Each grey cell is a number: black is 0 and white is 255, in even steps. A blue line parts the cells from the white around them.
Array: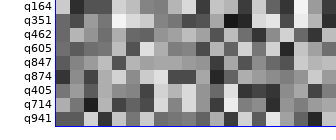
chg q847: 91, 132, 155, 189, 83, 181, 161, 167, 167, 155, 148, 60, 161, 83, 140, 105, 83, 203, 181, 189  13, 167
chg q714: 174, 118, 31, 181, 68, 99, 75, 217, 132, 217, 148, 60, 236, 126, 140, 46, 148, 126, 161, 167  19, 155
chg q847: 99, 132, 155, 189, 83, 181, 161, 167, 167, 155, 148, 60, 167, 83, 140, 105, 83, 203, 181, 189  1, 91

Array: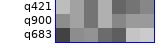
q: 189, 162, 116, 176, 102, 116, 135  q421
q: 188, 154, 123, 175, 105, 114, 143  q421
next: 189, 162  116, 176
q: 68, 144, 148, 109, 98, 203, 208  q683
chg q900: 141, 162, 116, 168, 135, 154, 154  4, 176

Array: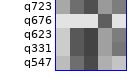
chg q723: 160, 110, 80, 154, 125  1, 168
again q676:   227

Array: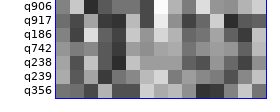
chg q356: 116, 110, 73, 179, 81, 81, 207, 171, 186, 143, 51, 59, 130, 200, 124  15, 116
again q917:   73
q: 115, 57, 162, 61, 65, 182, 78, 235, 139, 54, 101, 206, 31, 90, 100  q917
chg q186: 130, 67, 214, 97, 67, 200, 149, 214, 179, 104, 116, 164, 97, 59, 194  3, 221

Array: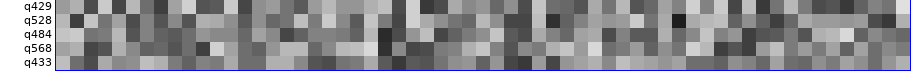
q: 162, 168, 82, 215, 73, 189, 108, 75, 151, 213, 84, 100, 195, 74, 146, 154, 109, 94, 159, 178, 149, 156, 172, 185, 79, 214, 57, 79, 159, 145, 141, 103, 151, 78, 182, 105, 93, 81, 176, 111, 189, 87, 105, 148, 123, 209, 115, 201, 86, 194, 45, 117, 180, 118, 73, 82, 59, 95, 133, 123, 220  q429
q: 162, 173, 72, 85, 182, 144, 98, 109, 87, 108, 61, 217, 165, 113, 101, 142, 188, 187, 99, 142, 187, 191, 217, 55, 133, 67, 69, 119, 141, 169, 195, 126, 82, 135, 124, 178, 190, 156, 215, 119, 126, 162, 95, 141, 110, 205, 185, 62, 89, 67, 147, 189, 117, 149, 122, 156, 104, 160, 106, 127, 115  q568
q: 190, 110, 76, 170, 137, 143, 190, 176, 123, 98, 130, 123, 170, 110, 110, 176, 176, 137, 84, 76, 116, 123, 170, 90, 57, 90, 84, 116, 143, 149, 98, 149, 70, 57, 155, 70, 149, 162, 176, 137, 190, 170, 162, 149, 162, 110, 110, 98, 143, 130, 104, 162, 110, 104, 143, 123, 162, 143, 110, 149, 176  q433
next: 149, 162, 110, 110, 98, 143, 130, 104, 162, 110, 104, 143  123, 162
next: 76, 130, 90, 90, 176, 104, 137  196, 130
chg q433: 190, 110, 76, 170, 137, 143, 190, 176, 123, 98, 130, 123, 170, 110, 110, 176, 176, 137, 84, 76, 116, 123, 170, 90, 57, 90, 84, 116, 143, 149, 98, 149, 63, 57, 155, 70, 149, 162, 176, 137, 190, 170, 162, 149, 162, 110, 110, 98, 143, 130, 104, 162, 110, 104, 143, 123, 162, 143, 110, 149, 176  33, 70

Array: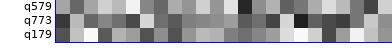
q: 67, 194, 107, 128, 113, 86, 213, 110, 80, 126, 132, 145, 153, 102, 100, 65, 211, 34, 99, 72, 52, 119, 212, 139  q773
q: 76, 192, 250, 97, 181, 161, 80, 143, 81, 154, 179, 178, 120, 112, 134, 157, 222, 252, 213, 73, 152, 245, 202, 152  q179
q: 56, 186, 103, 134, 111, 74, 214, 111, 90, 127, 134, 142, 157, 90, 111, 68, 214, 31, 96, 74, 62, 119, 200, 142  q773

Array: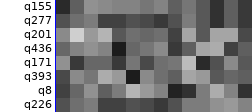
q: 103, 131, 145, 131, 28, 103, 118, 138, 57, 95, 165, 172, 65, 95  q436
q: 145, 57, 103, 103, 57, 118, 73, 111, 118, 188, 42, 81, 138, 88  q171
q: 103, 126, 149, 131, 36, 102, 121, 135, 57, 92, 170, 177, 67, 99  q436

